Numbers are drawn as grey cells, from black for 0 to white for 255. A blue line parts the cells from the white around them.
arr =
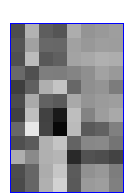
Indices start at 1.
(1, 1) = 78
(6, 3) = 98
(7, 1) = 65
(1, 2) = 178
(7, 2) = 191
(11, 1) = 77
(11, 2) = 102
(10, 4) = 181
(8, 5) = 187
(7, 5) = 190
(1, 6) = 148
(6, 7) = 155
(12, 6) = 154
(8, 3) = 67
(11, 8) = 125
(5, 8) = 124
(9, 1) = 79
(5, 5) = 103
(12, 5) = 89
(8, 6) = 89
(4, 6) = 143
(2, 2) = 161
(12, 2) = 102
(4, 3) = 126

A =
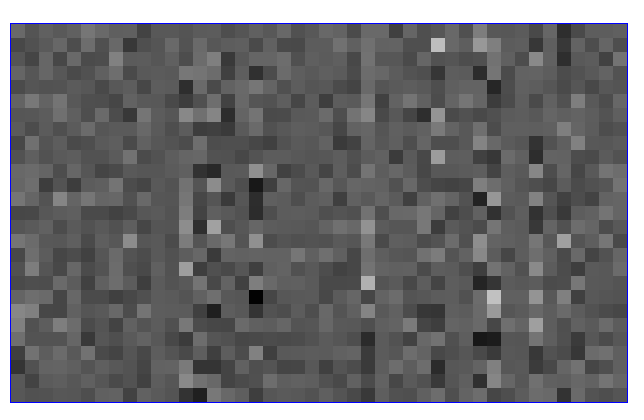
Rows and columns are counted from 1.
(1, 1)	105
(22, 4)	126
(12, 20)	103
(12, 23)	104
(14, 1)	71
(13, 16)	58
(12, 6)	92
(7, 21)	89
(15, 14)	47
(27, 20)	90
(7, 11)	92
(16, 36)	96
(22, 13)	120
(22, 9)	97
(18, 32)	91
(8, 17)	90
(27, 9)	66
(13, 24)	63
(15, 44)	88
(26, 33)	95
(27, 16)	104
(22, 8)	67
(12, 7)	95
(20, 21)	89
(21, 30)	55
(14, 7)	74
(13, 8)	103
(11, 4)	77
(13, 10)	105
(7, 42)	93
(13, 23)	96
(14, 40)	57
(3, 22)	95
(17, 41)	105
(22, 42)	90
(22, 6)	75
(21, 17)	88
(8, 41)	101
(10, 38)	45
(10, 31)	156

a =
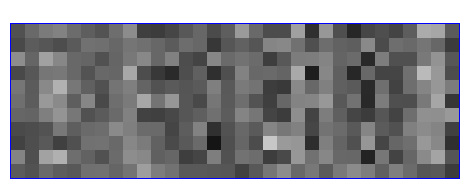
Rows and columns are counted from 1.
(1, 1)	81
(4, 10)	77
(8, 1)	74
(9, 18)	76
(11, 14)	89
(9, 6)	113
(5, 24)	96
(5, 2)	91
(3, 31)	147
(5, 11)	82
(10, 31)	164
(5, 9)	127
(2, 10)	112
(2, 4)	77
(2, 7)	111
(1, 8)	110
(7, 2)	100
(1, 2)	105
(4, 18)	104
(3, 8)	101
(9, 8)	105
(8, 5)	94
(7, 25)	69
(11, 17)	65
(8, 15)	48
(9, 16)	79
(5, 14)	90
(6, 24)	88
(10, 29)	102
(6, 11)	116
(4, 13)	78
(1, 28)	68
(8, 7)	109
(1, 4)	130
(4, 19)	106
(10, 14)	69
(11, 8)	101
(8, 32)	65

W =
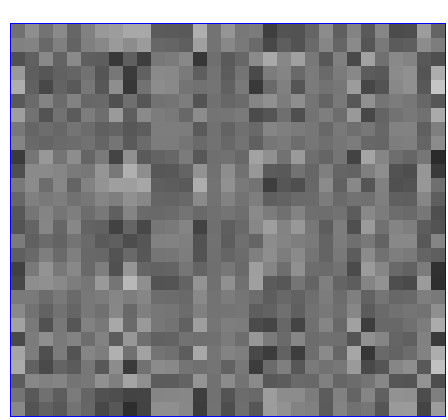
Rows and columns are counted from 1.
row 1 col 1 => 113
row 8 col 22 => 119
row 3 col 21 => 160
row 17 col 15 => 112
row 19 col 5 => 125
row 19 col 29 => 74
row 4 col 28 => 139
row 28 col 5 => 115
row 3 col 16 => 90
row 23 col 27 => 133
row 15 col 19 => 158
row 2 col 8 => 154
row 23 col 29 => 96
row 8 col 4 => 103
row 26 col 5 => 116
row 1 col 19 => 62
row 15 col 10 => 72
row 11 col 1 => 79
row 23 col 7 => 130
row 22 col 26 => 61
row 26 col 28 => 86
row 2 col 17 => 121
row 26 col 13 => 99
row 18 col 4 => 120
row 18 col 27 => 134
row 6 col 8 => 80
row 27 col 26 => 133
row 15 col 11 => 118
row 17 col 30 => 100
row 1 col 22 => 101
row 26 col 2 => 135
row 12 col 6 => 130
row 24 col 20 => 98
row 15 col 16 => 95
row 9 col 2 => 105
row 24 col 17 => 126
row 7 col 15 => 116
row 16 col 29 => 136
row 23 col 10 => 111
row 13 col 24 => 106

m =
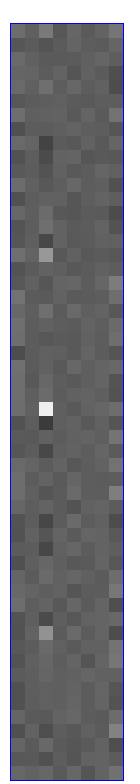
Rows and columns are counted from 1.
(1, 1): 109
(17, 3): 152
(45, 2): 92
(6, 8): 93
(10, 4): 98
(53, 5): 85
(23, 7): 93
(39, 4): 95
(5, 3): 111
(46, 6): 85
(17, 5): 97
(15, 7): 99
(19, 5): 102
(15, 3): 111
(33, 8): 93
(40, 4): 97
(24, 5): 89
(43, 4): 94
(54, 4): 90
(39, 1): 80
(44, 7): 100
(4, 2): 100
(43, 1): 83
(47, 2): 94
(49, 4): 95
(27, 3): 107
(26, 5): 89
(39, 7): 100
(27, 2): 95
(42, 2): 93
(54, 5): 103
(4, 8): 79
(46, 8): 118
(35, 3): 99
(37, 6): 101
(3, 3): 90
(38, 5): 102
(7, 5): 89

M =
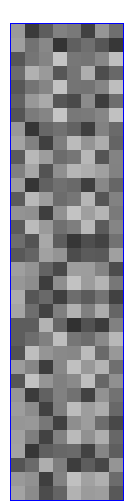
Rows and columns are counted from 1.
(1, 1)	154
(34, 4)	100
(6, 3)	170
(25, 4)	136
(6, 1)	98
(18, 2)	147
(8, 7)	130
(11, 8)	130
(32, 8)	149
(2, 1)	159
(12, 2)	53
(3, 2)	117
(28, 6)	157
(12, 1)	157
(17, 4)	148
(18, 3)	99
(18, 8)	76
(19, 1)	151
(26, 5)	138
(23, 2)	109
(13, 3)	157
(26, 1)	86
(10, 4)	108
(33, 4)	130
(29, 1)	150
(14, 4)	145
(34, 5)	178
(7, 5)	120
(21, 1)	165
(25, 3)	61
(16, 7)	67
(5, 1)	87
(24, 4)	137
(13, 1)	91
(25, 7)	179
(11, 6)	173
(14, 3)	62
